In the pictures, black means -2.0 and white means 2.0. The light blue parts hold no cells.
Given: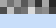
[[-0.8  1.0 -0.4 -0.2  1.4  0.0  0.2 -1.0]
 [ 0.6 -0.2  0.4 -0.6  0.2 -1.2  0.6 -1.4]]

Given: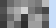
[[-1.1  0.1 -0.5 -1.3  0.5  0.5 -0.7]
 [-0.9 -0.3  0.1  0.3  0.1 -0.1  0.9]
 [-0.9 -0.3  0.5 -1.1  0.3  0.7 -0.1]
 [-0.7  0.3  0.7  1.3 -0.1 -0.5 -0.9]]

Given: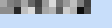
[[ 0.2  0.2 -1.4  1.0  1.4 -0.8  0.6  0.8 -0.6  1.2  0.8 -1.8 -0.8]
 [ 0.6  0.0 -0.2  0.6 -0.4 -1.0  0.4  1.4 -0.2  0.4  1.0  0.0 -1.0]]

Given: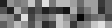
[[ 0.3  0.1 -0.9  1.5 -0.9 -0.1 -0.3  0.1  1.1  0.3 -0.3 -1.9 -0.7 -0.3
  -0.1 -0.9]
 [-1.5  0.3 -0.1  0.1  1.1 -0.5  1.5 -0.1  0.9  0.9  0.5 -0.3  0.5  0.5
  -1.1 -0.5]
 [-0.7 -1.5  0.7 -0.3 -1.1 -0.7 -1.5 -1.1 -1.3 -1.7  0.7 -0.7 -0.1  0.5
  -1.3 -0.5]
 [-0.5  0.1  0.9  0.3 -0.7  0.3 -1.3 -0.9  1.1  0.7 -1.1 -0.1  0.1  1.1
   1.5  0.5]]

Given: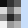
[[-1.8 -1.2 -0.6]
 [ 0.2 -1.4 -0.4]
 [ 1.8  0.4  0.8]
 [ 1.4 -0.2  1.0]]

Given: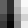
[[-1.1 -1.9  0.1  1.7]
 [-0.9 -1.7  0.3  1.3]
 [-0.5 -1.3  0.7  1.7]
 [-0.5 -1.3  0.9  1.9]]

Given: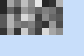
[[-1.2  0.4 -1.2  1.2 -0.2 -1.0  1.4  0.6  0.2]
 [-1.4 -0.4 -1.0  0.4  0.0 -0.4  0.0 -0.2 -0.8]
 [-0.6  0.8 -0.4  1.4  0.8 -1.0  0.2 -0.4 -0.6]
 [-1.4  0.6 -0.2  1.0  0.2  1.6 -1.4 -1.2  0.8]
 [-0.6  0.8  0.0 -0.2  0.0 -0.8 -1.2  0.4 -0.8]]
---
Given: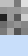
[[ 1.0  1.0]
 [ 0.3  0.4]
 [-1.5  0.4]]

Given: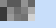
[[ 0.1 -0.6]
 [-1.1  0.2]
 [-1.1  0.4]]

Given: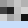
[[ 0.4  0.7]
 [-1.0 -1.5]
 [ 1.3  0.6]]

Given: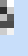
[[ 0.2  2.0]
 [-1.3  1.2]
 [ 1.0 -0.6]]

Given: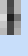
[[ 1.0 -0.9]
 [ 1.0 -0.8]
 [ 1.4 -1.5]]

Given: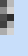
[[-0.8  0.9]
 [ 0.2  1.3]
 [-0.8 -1.3]]
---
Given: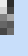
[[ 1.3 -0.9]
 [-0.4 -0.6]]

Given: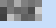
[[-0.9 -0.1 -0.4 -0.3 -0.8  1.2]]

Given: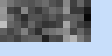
[[ 0.4 -0.9 -1.1  0.1 -0.8 -1.1 -0.7 -0.3 -0.5  0.3 -1.1 -1.1 -1.6]
 [ 1.0 -0.4 -0.6 -1.0 -0.4 -0.9 -1.2 -1.1 -0.9  0.6 -0.5 -1.0 -1.3]
 [-0.8 -0.7 -1.0 -0.6 -0.5 -0.5 -1.5 -0.8 -0.9  0.4  0.8 -0.1 -0.6]]

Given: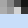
[[ 0.7  0.4  1.3 -1.2]]

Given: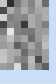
[[-0.8  0.7  0.2  0.7  0.2  0.6  0.7]
 [-0.9  0.2  0.0 -1.1  0.7  0.4  0.0]
 [ 0.5  1.0  0.3  0.6 -0.3  0.4  0.8]
 [ 1.0  0.7  0.6 -0.3  0.3  0.1  0.5]
 [ 0.5  0.3  1.4 -0.3  0.8  0.1 -0.5]]

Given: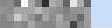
[[ 0.3  0.2  0.6  0.6  0.6  0.9  0.5  0.3  0.2  0.0  0.3  0.3  0.5]
 [ 0.1  0.1  0.3  0.1  0.6  0.2  0.1  0.1  0.5  0.4 -0.9  0.1  0.4]]

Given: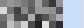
[[ 1.4 -0.2 -1.0  0.2 -0.6  0.4  0.4  0.3 -0.7]
 [-0.5  1.0  0.4  1.3 -0.8 -1.5  1.5 -0.7 -1.3]]
